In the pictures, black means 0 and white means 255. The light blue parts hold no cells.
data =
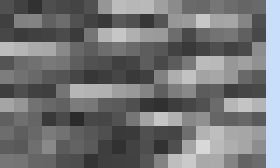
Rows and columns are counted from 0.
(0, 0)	80
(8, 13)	136
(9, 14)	179
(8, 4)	74
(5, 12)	174
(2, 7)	180
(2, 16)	119
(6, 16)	63
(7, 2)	114
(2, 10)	156
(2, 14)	105
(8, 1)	111
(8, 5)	43
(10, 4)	91
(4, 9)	68
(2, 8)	198
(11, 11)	131
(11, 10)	85
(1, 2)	131
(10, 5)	99
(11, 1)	116
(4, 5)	94
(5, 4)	84
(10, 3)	137
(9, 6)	87
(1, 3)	97
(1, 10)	55
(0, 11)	159
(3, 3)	168
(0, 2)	49
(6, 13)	137
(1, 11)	84
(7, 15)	107
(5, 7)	61
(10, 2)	111
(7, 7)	94

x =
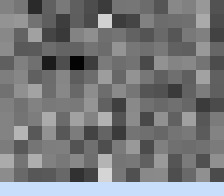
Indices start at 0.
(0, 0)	130
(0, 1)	118
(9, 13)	121
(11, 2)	174
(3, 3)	109
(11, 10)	96
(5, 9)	147
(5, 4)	134
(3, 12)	97
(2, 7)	111
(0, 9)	118
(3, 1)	89
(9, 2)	88
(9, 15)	131
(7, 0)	128
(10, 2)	117
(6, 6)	141
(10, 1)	88
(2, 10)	84
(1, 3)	94
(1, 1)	151
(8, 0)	131
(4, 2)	112
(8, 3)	171
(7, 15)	75
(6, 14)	124
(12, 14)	144
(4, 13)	136
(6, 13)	98
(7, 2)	130
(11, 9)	120
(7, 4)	123
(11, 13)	123
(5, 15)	96
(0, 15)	82
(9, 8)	58

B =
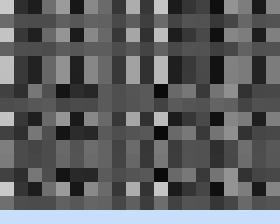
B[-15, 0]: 201
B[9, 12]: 105
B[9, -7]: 120
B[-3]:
[65, 46, 119, 78, 20, 41, 39, 91, 77, 84, 88, 10, 105, 120, 57, 116, 147, 50, 69, 72]
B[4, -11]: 162
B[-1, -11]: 95
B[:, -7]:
[53, 83, 55, 83, 57, 58, 119, 85, 55, 120, 82, 83, 120, 53, 84]
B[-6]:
[65, 47, 119, 79, 20, 44, 39, 90, 78, 84, 88, 10, 105, 120, 57, 116, 143, 50, 70, 72]
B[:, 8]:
[55, 73, 55, 76, 56, 56, 79, 79, 56, 78, 67, 68, 77, 55, 71]
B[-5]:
[126, 75, 69, 76, 105, 83, 109, 99, 67, 107, 55, 122, 60, 82, 81, 46, 73, 111, 77, 88]
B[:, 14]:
[65, 82, 73, 82, 74, 73, 57, 82, 73, 57, 81, 81, 57, 70, 82]
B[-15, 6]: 137
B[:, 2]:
[29, 76, 32, 78, 34, 34, 119, 87, 31, 119, 69, 71, 119, 29, 75]
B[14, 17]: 105
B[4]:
[191, 57, 34, 103, 146, 32, 135, 104, 56, 162, 49, 184, 31, 57, 74, 18, 129, 123, 35, 124]
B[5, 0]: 190
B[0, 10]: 55
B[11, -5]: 48
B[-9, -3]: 50
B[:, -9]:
[197, 106, 189, 98, 184, 184, 10, 66, 188, 10, 122, 119, 10, 197, 109]
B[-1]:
[111, 77, 75, 76, 97, 87, 101, 98, 71, 95, 61, 109, 66, 84, 82, 54, 70, 105, 80, 84]
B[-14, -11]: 93
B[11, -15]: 84
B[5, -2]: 35
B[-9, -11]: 85
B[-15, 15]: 15
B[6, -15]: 45
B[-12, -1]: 82

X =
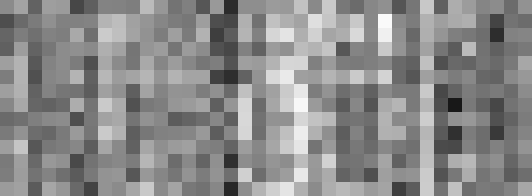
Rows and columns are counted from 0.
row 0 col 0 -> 139
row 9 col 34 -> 109
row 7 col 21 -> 247
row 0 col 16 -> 44
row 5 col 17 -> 98
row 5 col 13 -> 164
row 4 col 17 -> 159
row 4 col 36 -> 121
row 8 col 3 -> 137
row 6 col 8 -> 145
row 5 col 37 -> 152
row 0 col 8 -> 130
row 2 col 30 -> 175
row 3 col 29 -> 116
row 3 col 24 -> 87
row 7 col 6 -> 116
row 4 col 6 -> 80
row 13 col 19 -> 207
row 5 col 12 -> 179
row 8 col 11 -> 136
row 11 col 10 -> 182
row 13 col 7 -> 147
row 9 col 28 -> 175
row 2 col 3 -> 130
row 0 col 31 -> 96
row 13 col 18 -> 180
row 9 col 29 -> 122
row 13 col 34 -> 122
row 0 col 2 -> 98
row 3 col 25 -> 132
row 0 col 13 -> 128
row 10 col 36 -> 116
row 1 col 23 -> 197
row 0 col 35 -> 140
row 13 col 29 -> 92
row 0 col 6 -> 95
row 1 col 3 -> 144
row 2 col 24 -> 173
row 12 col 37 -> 110

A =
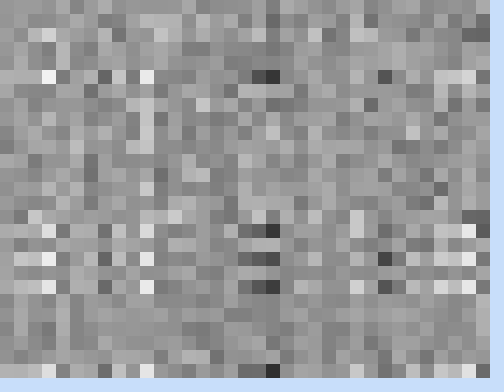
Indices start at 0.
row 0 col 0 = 151
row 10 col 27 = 154
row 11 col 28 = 151
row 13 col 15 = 127
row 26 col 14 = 154
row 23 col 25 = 153
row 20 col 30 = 162
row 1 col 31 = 163
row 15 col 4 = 161
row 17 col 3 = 141
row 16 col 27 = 109
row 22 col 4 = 175
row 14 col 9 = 145
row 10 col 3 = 168
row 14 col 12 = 171
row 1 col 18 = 159
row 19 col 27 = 154
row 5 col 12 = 135
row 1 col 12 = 178
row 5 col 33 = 212
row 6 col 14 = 161
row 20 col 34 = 120
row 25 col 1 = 132
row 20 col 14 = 154
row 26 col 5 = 172
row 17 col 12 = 175
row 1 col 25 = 180
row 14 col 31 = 183
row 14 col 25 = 137
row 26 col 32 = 184
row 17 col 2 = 147
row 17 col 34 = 170
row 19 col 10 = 144
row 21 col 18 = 136
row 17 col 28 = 163
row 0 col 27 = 144
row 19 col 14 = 132
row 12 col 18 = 148
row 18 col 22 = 183
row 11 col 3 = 148

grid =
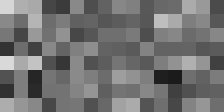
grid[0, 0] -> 214
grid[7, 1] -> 150
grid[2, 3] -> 113
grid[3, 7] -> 99
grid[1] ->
[137, 109, 181, 109, 124, 96, 100, 86, 92, 100, 87, 190, 170, 126, 136, 87]
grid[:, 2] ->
[169, 181, 153, 65, 195, 38, 42, 136]
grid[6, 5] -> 132
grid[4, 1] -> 170
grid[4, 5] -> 138
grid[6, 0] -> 49
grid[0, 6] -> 78
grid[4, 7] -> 93
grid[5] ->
[82, 126, 38, 117, 103, 138, 126, 108, 158, 146, 126, 31, 27, 111, 98, 124]
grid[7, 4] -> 116
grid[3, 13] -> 100
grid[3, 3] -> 136
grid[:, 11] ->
[104, 190, 128, 99, 126, 31, 118, 111]
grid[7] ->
[173, 150, 136, 72, 116, 118, 81, 104, 162, 171, 84, 111, 71, 131, 150, 110]
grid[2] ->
[119, 70, 153, 113, 146, 71, 86, 111, 111, 122, 78, 128, 135, 107, 115, 135]
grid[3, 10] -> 131
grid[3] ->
[51, 109, 65, 136, 100, 128, 142, 99, 96, 90, 131, 99, 99, 100, 86, 91]
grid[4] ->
[217, 170, 195, 80, 54, 138, 81, 93, 117, 102, 89, 126, 146, 176, 149, 64]
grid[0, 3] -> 70
